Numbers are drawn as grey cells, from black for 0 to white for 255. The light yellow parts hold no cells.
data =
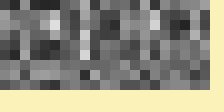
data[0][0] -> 67
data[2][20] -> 69
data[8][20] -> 115
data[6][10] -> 104
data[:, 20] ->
[158, 74, 69, 98, 152, 131, 86, 89, 115]
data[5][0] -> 65
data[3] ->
[120, 78, 140, 98, 101, 165, 116, 76, 203, 74, 63, 64, 138, 105, 148, 116, 106, 58, 92, 176, 98]
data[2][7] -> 69
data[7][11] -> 121
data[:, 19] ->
[135, 160, 145, 176, 106, 108, 123, 63, 103]
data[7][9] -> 164
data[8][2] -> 119
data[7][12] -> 120
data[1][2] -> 111
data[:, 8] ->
[172, 163, 135, 203, 173, 213, 109, 46, 102]
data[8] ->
[83, 100, 119, 101, 67, 52, 112, 125, 102, 91, 140, 127, 82, 82, 99, 68, 128, 135, 136, 103, 115]
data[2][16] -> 87
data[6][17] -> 96
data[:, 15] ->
[53, 186, 210, 116, 81, 61, 126, 129, 68]
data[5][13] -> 78
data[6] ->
[121, 132, 100, 132, 134, 138, 107, 113, 109, 102, 104, 111, 144, 93, 118, 126, 109, 96, 95, 123, 86]
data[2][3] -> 106
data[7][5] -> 149
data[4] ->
[80, 62, 145, 76, 54, 44, 91, 110, 173, 74, 123, 113, 91, 68, 131, 81, 149, 116, 124, 106, 152]
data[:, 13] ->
[69, 109, 137, 105, 68, 78, 93, 143, 82]
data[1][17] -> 68
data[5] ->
[65, 41, 165, 61, 49, 63, 83, 101, 213, 62, 112, 101, 77, 78, 153, 61, 140, 103, 128, 108, 131]

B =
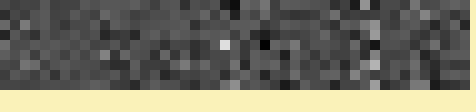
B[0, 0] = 74
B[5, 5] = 80
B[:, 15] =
[64, 77, 81, 92, 71, 48, 61, 80, 91]
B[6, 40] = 79
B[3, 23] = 63
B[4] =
[109, 75, 76, 88, 82, 88, 81, 74, 85, 67, 70, 84, 59, 84, 78, 71, 50, 71, 68, 49, 60, 89, 222, 91, 57, 75, 2, 100, 89, 119, 65, 82, 82, 76, 64, 103, 50, 21, 80, 80, 74, 53, 77, 110, 54, 76, 86]
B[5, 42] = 37
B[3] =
[36, 86, 67, 50, 84, 70, 76, 85, 72, 79, 39, 54, 60, 40, 84, 92, 74, 94, 87, 79, 92, 87, 93, 63, 92, 45, 30, 51, 68, 64, 70, 79, 100, 69, 61, 40, 81, 154, 78, 84, 90, 64, 53, 74, 58, 76, 89]
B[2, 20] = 72
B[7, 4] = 84
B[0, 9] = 80
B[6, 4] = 65
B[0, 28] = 91
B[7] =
[61, 86, 78, 64, 84, 52, 84, 65, 79, 70, 75, 85, 60, 84, 62, 80, 40, 56, 70, 66, 74, 80, 47, 84, 100, 80, 36, 75, 69, 107, 72, 72, 95, 98, 64, 130, 84, 62, 71, 87, 50, 96, 65, 39, 86, 93, 86]
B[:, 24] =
[102, 85, 90, 92, 57, 57, 40, 100, 76]
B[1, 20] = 100
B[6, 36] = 128
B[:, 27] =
[63, 67, 70, 51, 100, 75, 99, 75, 59]
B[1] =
[45, 71, 61, 82, 89, 66, 68, 87, 74, 65, 102, 88, 78, 64, 69, 77, 76, 88, 78, 81, 100, 63, 92, 33, 85, 70, 103, 67, 60, 52, 55, 61, 84, 110, 55, 63, 59, 63, 72, 57, 101, 86, 132, 92, 73, 54, 70]
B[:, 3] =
[67, 82, 81, 50, 88, 62, 106, 64, 69]
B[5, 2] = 95
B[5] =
[93, 79, 95, 62, 93, 80, 65, 85, 69, 86, 130, 53, 101, 79, 77, 48, 101, 54, 89, 46, 63, 72, 73, 87, 57, 93, 81, 75, 31, 95, 79, 56, 81, 64, 65, 80, 46, 129, 68, 65, 68, 95, 37, 59, 85, 90, 90]
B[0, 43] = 75
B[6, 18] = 121
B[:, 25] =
[92, 70, 94, 45, 75, 93, 94, 80, 86]
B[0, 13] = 93

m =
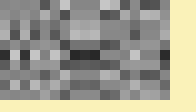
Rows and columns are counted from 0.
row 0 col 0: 134
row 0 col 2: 134
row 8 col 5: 172
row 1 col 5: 133
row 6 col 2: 96
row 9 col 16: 138
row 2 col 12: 133
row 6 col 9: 90
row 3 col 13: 85
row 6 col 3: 153
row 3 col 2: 174
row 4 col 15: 149
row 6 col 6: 82
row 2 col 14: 133
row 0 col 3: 138
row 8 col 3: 183
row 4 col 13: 140
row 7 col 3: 129
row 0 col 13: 138
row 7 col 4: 94
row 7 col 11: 167
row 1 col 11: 92
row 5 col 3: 197
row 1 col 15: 177
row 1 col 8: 145
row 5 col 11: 137
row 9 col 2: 138
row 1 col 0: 144
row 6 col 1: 153
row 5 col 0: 46
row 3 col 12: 136
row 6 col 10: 84
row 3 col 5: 88
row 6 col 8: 94
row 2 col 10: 138
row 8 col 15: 143

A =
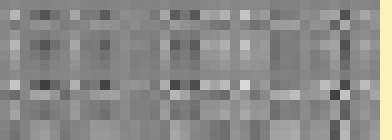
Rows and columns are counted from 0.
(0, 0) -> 133
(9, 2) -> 136
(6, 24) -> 151
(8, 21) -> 165
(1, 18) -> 118
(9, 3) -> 162
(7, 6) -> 134
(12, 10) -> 149
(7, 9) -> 130
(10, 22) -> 153
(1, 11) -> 128
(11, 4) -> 109
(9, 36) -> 142
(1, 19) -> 88
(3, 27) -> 116
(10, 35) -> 136
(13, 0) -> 128
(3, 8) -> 131
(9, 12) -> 140
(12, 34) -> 176
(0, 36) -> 134
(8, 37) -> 156
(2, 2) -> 131
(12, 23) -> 143
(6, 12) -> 137
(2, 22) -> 116
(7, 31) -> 129
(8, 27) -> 117
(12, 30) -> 134
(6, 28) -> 126
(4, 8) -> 121
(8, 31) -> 151
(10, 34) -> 101
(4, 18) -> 118
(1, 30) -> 141
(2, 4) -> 147
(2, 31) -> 145
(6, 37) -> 133
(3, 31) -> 124

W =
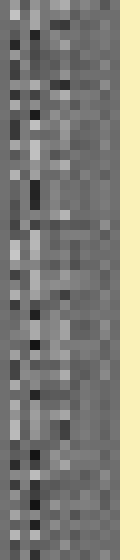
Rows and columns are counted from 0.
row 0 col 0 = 114
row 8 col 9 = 98
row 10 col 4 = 102
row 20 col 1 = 80
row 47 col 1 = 136
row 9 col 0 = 111
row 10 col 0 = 111
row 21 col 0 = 110
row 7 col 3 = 89
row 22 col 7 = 89
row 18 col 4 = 110
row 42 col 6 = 62
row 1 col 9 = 109
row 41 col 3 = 158
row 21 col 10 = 115
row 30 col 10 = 119
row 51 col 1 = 163
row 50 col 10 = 93
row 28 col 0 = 114
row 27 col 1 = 65
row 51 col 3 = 136
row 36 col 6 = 123
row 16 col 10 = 119
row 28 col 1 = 127
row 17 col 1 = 178
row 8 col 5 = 61
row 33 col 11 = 108
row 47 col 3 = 187
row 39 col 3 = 37
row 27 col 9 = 112
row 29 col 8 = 98
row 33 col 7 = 98
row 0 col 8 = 133
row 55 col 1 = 86
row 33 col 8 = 98
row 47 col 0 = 111
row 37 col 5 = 134
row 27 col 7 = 127
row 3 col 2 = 120

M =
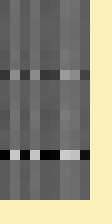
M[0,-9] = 88
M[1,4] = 91
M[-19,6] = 113
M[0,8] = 93
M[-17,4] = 93
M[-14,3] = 108
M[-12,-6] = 107
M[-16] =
[91, 108, 93, 107, 92, 94, 111, 108, 94]
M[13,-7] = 93
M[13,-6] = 107
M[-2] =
[91, 109, 92, 109, 91, 92, 112, 108, 94]
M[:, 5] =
[91, 93, 94, 94, 94, 90, 92, 60, 95, 93, 92, 87, 91, 93, 92, 6, 92, 92, 92, 93]
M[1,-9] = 90
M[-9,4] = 84
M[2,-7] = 93
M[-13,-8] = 141
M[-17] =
[93, 107, 93, 107, 93, 94, 110, 106, 94]
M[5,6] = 117
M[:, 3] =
[109, 108, 106, 107, 107, 110, 108, 139, 107, 107, 110, 114, 110, 107, 108, 196, 107, 109, 109, 106]
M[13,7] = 106
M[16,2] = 92
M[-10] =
[89, 110, 91, 110, 90, 92, 114, 108, 94]
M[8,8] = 95
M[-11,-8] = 107
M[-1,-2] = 108
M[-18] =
[92, 108, 93, 106, 94, 94, 110, 107, 95]
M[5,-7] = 88

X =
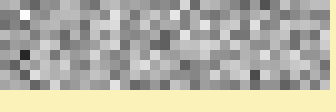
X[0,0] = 173
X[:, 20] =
[188, 133, 228, 158, 213, 203, 148, 158, 158]
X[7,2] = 93
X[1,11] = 226
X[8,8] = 177
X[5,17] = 155
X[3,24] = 118
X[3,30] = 148
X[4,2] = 149
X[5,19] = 177
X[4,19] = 192
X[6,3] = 155
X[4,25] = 142
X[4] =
[124, 157, 149, 161, 212, 194, 116, 132, 145, 159, 195, 213, 113, 177, 157, 106, 96, 180, 194, 192, 213, 205, 160, 209, 178, 142, 140, 187, 153, 112, 187, 164, 204]
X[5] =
[164, 175, 38, 197, 184, 119, 181, 154, 166, 212, 157, 131, 154, 192, 148, 213, 161, 155, 175, 177, 203, 148, 145, 134, 178, 169, 222, 149, 189, 217, 148, 148, 172]
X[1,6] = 186
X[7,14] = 162
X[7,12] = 160
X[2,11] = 219
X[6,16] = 194
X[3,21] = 128
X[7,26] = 210
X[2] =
[111, 132, 102, 161, 180, 185, 159, 165, 109, 199, 210, 219, 130, 156, 203, 141, 172, 170, 129, 177, 228, 153, 192, 203, 124, 223, 127, 139, 207, 186, 195, 185, 156]
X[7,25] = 75
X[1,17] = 230
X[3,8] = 127
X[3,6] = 105
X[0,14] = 157
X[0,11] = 188
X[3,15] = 172
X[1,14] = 175
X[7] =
[186, 157, 93, 221, 192, 176, 186, 159, 169, 194, 183, 119, 160, 192, 162, 183, 167, 140, 142, 134, 158, 210, 156, 197, 211, 75, 210, 174, 129, 192, 128, 177, 140]
